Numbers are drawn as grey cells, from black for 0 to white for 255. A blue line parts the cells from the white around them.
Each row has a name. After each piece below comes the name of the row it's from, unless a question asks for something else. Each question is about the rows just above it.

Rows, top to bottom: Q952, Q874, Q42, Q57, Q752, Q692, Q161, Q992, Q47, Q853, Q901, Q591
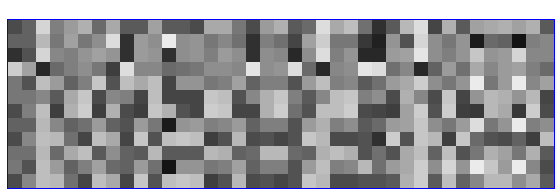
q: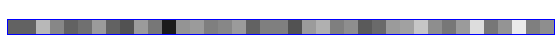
Q992
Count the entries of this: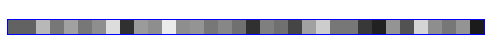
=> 34
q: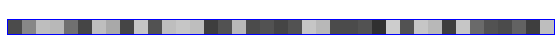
Q47
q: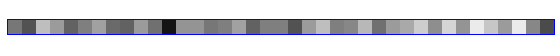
Q901
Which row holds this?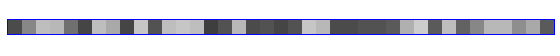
Q591

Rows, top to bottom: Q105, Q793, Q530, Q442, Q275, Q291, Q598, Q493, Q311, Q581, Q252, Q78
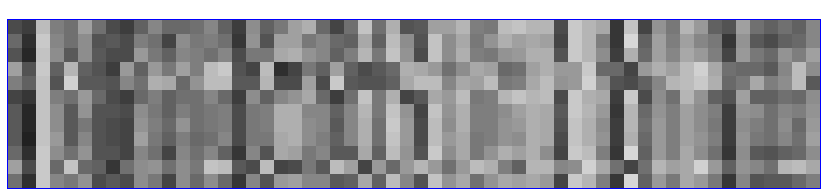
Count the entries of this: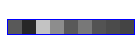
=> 9
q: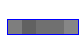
Q291
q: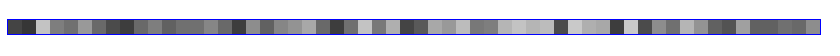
Q291
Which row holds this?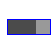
Q530
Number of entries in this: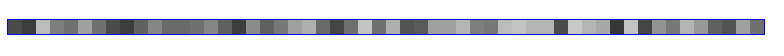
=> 54

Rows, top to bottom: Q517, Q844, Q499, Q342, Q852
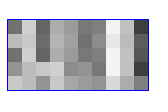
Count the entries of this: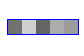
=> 5
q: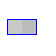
Q852
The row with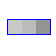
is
Q852

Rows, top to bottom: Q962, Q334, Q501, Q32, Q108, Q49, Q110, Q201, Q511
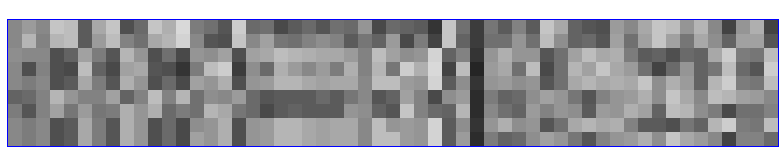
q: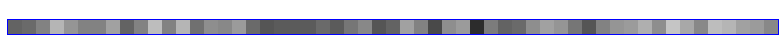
Q49
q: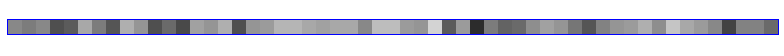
Q511
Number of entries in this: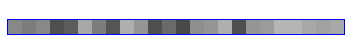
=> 24

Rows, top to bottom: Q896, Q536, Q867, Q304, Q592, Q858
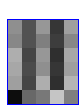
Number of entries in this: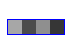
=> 4
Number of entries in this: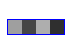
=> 4

